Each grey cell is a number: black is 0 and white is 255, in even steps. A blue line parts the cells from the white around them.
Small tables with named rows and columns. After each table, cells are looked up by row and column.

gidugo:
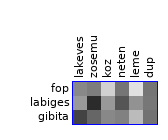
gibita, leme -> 187
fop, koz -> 209
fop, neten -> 117
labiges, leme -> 146
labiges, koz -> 153
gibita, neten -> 129
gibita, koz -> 136
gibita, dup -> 114
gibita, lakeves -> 67
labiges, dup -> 119
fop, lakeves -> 136
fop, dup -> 117

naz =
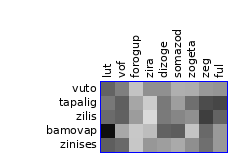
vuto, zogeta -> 173
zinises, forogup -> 199
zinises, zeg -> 111
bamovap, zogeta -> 196
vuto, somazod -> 175
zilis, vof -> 97

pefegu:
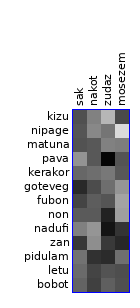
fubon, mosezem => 163
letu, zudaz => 83
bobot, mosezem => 80
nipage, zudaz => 117
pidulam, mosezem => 111
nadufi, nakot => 149
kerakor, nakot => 110
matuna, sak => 82

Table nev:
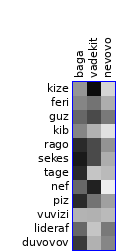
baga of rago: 42
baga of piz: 42
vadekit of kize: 12
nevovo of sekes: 173
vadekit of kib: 177
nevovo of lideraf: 121
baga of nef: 103
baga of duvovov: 57
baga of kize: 149
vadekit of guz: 74
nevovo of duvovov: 134
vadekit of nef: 33
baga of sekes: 26
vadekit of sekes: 74
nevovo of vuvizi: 186
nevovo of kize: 212
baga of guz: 103
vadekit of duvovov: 177
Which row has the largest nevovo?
nef

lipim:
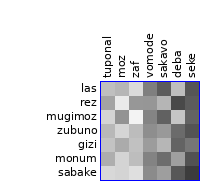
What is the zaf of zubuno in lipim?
188
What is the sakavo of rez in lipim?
181
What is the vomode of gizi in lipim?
156
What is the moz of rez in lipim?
234
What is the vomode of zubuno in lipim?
142
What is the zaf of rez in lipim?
151
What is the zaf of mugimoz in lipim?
243
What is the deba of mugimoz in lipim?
197
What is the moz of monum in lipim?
212
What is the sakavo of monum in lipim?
109
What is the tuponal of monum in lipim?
174
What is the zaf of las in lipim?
218
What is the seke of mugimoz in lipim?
99
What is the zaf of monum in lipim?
189
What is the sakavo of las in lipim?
92
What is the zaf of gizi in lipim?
193
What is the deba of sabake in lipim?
87
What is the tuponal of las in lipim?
191
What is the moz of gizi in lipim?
171
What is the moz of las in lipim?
182

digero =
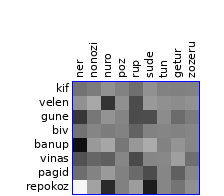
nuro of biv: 124
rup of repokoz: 157
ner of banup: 15
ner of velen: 145
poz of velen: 144
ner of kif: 114
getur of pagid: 96
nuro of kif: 145
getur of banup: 148
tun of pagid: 134
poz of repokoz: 129
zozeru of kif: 130
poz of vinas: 134
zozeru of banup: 134
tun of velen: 144
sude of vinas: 134
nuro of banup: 166

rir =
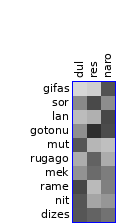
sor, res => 73
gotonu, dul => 143
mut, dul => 86
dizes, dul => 86
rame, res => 186
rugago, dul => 173
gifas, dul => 215
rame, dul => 71
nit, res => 165
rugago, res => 98
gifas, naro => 82
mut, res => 182
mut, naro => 191
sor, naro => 141
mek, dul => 146
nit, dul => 85
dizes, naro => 114
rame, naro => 128

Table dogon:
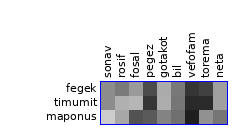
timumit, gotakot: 173
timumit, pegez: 54
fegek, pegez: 76
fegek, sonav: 140
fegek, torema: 65
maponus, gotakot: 131
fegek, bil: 120
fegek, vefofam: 53
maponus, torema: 145
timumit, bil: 118
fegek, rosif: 122
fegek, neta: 159
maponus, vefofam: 30
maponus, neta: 118
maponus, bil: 112
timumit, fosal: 182

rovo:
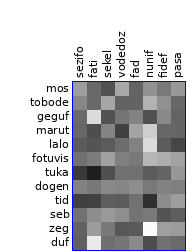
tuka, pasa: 151
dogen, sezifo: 130
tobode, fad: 99
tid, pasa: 158
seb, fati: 141
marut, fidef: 103
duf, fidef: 113
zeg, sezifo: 98

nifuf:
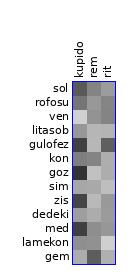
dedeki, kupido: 158
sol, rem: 132
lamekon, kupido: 143
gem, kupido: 173
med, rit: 151
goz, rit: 173
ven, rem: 147
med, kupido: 64
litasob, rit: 180
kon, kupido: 126
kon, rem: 132
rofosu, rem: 152
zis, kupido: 69
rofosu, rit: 133
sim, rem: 169

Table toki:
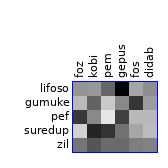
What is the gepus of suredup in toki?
114
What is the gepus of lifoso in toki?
4
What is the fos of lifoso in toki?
165
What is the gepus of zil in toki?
106
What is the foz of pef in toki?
56
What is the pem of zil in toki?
107
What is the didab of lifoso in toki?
142
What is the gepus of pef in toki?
64
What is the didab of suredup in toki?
188
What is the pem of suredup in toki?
52

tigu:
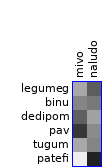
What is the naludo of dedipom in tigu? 161
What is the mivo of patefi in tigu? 239
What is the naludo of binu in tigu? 120
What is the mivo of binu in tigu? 133
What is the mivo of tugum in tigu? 168
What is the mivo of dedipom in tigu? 95
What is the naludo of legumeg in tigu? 93
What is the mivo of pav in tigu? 55
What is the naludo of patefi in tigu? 34
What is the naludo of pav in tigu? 139
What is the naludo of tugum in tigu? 132
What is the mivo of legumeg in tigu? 168
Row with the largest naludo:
dedipom

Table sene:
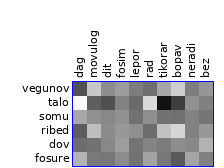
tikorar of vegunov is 166
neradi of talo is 145
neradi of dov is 136
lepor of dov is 116
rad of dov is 132
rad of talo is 218
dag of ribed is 92
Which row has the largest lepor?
ribed

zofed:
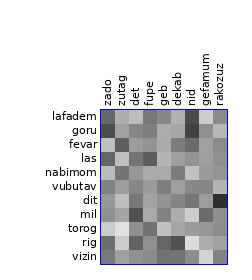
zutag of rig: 204
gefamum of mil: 107
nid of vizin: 141
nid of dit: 117
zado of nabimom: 188
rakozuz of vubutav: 180
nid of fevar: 107
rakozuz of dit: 46
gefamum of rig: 172
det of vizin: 145
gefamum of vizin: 211
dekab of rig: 80
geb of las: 181
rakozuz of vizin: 130

